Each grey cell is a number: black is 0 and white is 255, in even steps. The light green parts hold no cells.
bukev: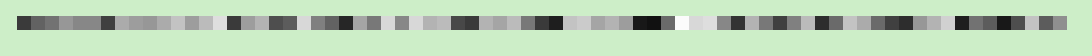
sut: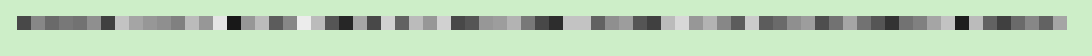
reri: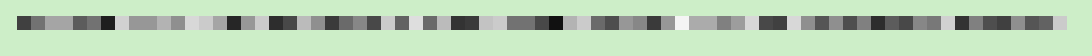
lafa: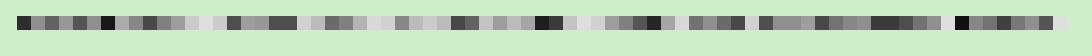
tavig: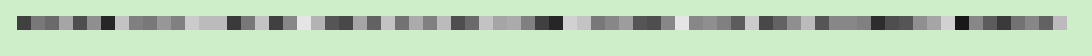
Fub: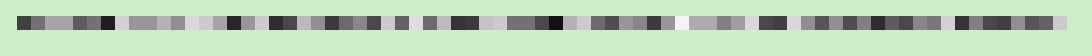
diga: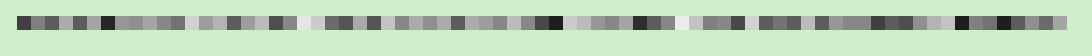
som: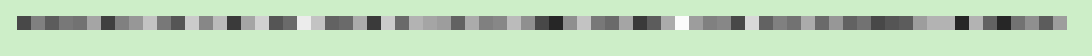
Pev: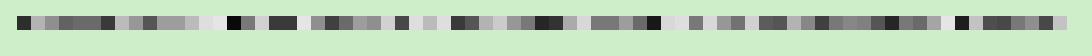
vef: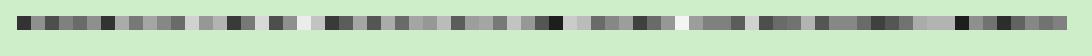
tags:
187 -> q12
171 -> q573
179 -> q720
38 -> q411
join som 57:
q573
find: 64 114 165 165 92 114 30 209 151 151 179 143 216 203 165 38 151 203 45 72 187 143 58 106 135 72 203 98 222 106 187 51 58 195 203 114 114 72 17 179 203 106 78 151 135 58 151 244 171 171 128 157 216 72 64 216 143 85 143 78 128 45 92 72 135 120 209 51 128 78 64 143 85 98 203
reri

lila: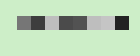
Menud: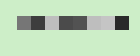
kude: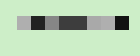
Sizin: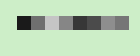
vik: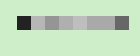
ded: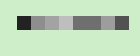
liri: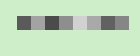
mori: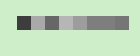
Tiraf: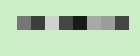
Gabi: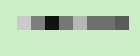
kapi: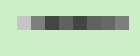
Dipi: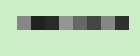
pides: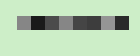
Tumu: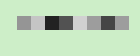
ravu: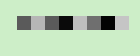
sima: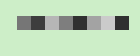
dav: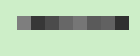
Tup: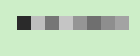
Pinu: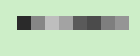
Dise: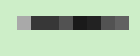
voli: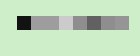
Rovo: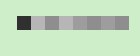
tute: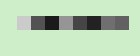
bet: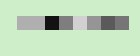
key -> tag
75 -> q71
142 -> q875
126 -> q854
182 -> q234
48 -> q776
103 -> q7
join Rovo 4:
q234
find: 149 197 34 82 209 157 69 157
Tumu
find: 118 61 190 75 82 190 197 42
Menud
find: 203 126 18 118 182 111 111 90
Gabi

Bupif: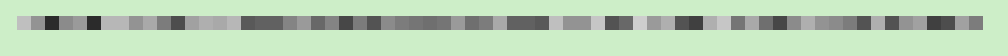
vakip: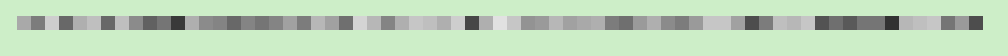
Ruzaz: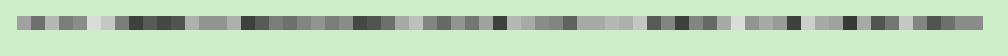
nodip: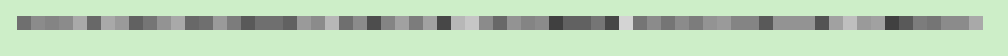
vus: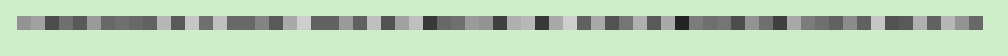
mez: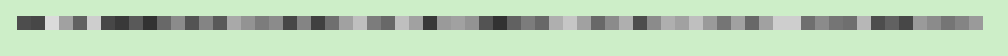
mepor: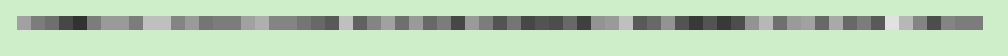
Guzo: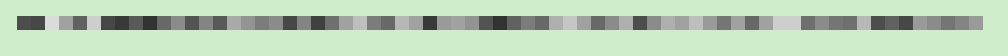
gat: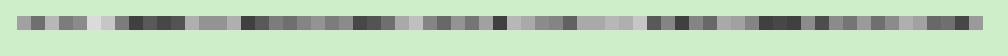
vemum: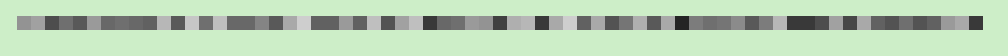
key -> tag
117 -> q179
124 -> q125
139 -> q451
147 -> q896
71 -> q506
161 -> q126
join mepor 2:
q125
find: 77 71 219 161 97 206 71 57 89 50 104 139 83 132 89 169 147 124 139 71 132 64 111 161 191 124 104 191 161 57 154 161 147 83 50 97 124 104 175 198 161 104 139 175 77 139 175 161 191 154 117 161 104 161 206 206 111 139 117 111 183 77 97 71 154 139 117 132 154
mez
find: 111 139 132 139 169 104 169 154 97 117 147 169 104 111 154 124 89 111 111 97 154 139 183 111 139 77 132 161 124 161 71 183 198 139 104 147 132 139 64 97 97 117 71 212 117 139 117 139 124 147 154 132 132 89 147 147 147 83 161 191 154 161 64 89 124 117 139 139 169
nodip
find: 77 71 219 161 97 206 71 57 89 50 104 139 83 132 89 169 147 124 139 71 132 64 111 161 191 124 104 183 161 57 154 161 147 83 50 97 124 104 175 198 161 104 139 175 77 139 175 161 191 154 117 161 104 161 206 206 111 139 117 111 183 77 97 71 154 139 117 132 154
Guzo
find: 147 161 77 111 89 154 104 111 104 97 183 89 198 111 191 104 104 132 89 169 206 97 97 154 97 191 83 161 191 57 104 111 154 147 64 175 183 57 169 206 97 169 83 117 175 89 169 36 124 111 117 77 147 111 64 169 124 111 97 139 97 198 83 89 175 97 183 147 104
vus
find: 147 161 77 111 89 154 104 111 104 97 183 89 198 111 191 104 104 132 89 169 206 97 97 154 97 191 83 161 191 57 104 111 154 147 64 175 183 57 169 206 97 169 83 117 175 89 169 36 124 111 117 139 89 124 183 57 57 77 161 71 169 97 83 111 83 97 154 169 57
vemum

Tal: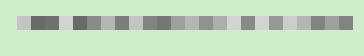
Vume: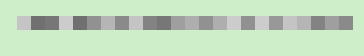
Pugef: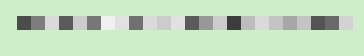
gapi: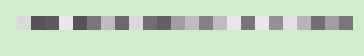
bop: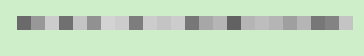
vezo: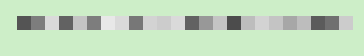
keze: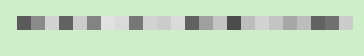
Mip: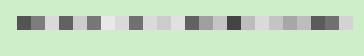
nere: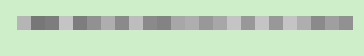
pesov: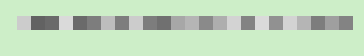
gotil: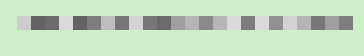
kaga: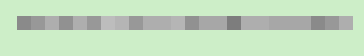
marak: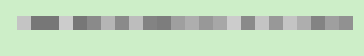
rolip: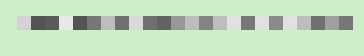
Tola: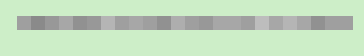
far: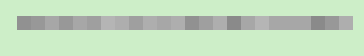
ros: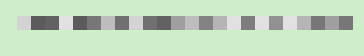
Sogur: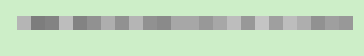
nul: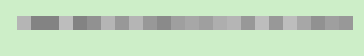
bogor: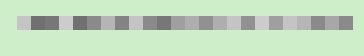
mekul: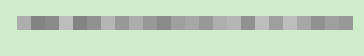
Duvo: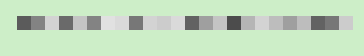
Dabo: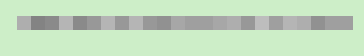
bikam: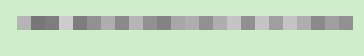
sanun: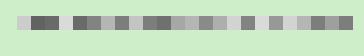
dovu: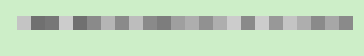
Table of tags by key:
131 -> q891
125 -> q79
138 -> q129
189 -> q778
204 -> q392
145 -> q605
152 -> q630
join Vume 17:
q605
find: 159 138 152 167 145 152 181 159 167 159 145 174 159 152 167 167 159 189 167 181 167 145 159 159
Tola
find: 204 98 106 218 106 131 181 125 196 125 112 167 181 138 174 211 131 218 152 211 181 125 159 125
sanun
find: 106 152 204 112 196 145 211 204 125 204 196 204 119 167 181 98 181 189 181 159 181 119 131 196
bop
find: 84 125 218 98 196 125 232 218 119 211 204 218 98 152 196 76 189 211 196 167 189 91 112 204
vezo
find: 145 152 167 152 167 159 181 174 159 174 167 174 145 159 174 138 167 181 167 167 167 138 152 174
far

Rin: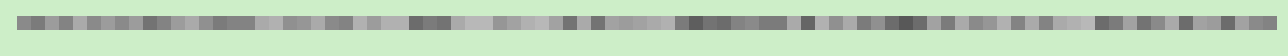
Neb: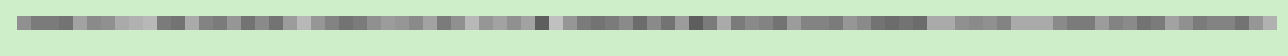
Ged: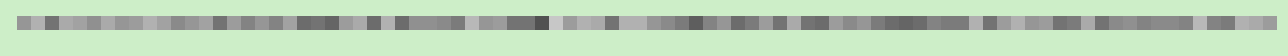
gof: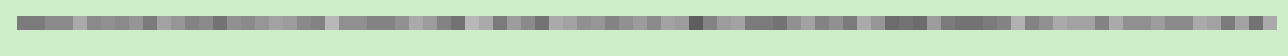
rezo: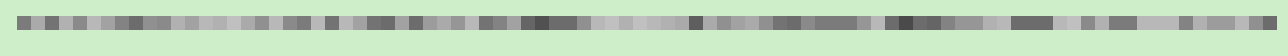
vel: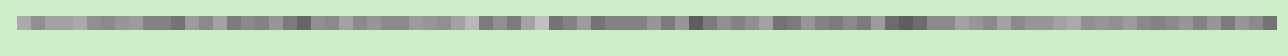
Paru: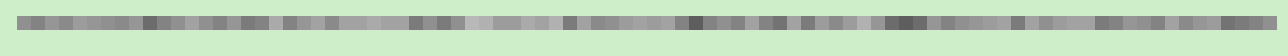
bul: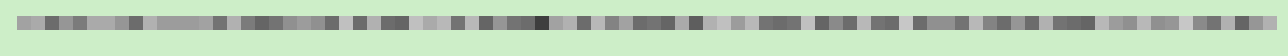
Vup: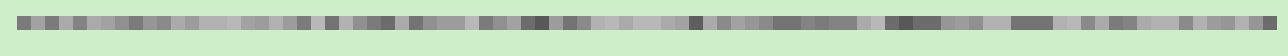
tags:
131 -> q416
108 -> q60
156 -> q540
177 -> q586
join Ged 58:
q60
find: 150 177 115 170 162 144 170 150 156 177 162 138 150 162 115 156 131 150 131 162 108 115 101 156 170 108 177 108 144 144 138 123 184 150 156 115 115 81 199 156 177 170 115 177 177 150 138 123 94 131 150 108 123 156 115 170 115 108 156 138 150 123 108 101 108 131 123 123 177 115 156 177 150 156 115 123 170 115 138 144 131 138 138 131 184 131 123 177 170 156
Ged
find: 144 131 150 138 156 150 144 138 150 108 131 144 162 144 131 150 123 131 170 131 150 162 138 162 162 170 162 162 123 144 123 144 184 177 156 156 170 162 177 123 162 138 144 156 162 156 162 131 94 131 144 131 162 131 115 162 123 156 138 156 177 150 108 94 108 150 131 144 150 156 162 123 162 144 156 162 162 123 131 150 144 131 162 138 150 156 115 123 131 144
Paru
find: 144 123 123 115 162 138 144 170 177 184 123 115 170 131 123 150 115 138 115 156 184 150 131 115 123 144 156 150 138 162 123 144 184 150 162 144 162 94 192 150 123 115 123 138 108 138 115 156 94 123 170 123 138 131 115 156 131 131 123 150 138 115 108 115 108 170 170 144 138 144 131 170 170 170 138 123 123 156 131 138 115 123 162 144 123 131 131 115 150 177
Neb
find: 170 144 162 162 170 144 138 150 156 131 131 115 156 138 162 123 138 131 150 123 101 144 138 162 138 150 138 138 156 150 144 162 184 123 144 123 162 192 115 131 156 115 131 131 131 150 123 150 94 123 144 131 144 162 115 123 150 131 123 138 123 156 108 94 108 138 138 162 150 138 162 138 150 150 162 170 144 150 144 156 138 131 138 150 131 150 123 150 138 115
vel
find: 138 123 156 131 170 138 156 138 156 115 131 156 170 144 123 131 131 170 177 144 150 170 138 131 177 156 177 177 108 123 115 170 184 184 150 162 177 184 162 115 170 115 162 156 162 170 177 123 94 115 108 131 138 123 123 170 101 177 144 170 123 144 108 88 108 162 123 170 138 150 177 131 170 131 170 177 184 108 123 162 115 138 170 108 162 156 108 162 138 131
Rin

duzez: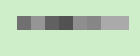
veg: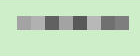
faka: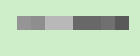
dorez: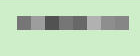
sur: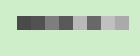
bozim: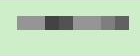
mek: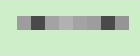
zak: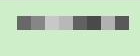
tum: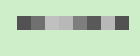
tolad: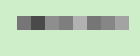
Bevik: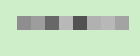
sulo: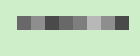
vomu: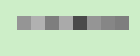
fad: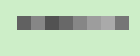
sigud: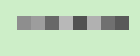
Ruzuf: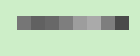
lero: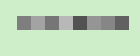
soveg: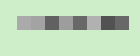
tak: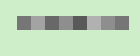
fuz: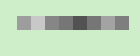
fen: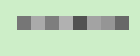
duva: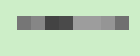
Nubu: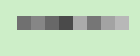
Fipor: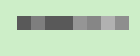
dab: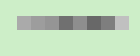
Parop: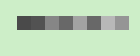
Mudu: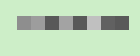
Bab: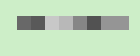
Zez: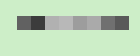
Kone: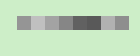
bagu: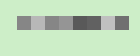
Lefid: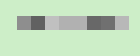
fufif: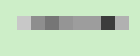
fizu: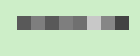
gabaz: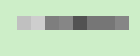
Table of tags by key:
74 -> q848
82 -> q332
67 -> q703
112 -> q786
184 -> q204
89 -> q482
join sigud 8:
q482
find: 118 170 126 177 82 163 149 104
fen
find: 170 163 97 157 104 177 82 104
soveg
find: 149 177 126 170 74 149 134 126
vomu
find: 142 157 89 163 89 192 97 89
Mudu

